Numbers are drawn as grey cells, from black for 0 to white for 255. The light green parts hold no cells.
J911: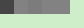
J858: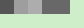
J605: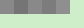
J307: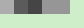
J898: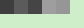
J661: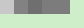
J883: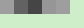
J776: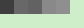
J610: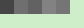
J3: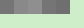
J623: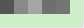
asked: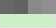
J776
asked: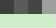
J898

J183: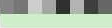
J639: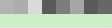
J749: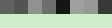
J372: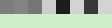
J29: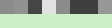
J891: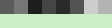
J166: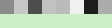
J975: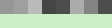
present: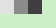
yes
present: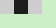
no
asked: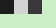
J372
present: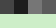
no

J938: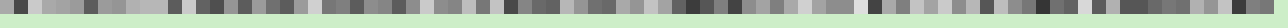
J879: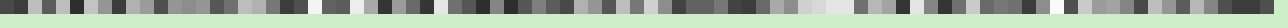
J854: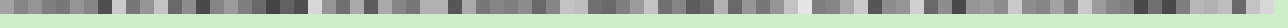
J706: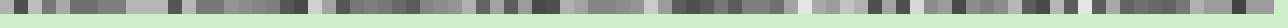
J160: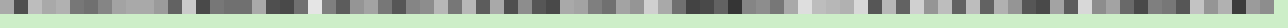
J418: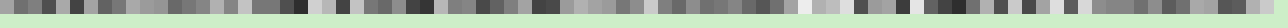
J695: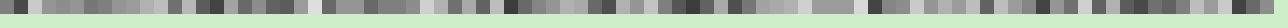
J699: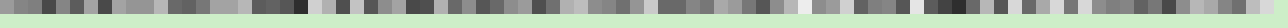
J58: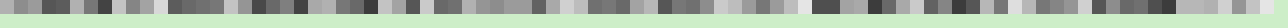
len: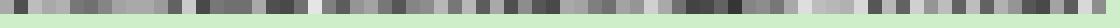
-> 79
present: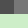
yes
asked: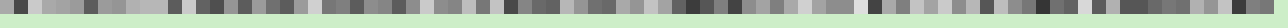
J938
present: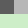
yes
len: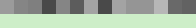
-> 14
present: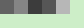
yes

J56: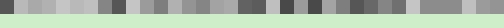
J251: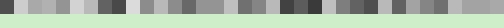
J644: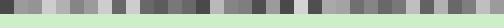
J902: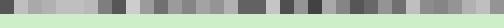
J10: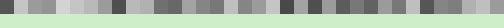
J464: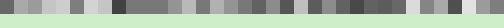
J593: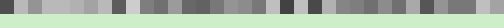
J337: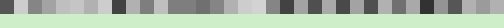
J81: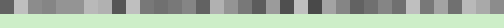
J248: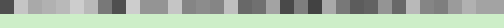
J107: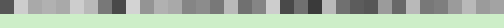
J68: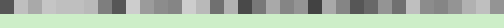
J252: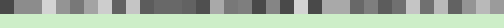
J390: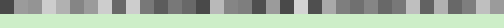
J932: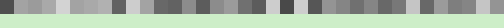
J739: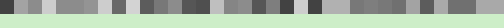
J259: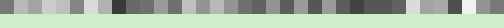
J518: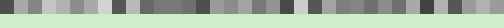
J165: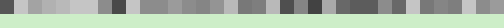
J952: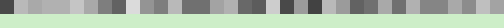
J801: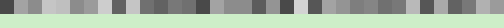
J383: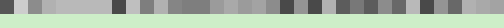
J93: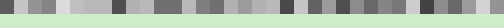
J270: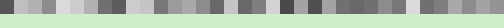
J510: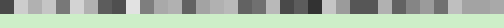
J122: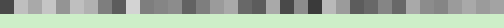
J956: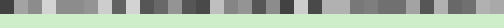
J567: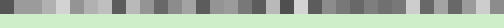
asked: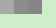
J122
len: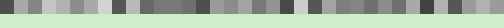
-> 36
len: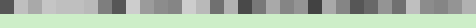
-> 34
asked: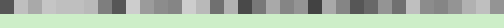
J68
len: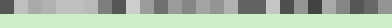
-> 28
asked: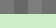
J567
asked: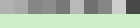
J107

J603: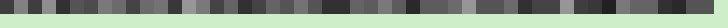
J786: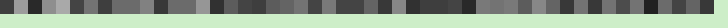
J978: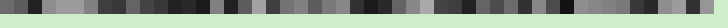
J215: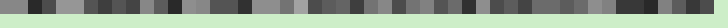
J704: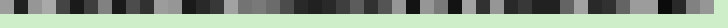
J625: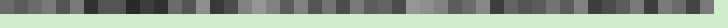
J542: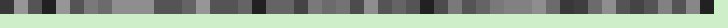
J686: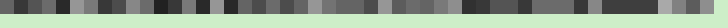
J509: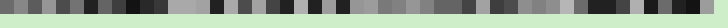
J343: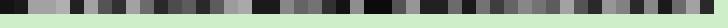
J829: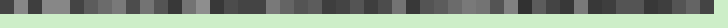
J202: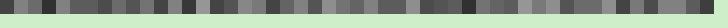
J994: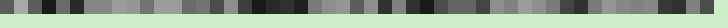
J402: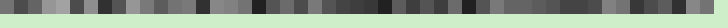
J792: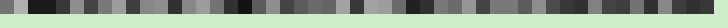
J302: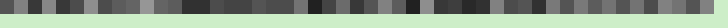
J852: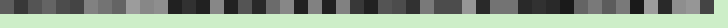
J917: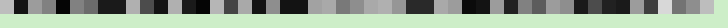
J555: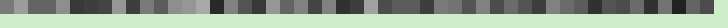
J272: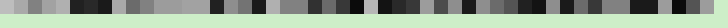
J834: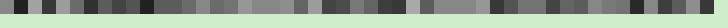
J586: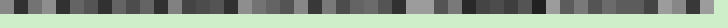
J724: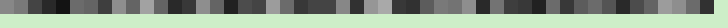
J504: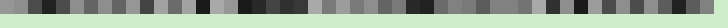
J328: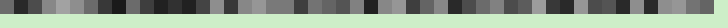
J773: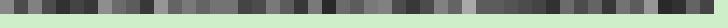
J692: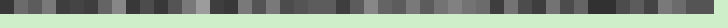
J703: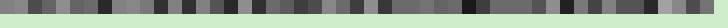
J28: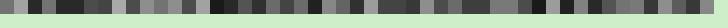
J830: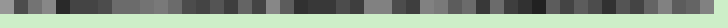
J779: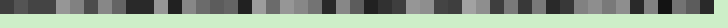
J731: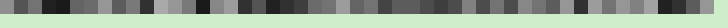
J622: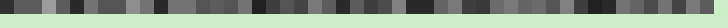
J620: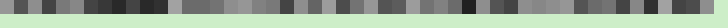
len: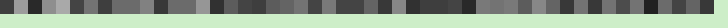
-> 51
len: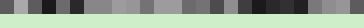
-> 26
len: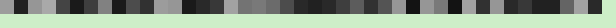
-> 43

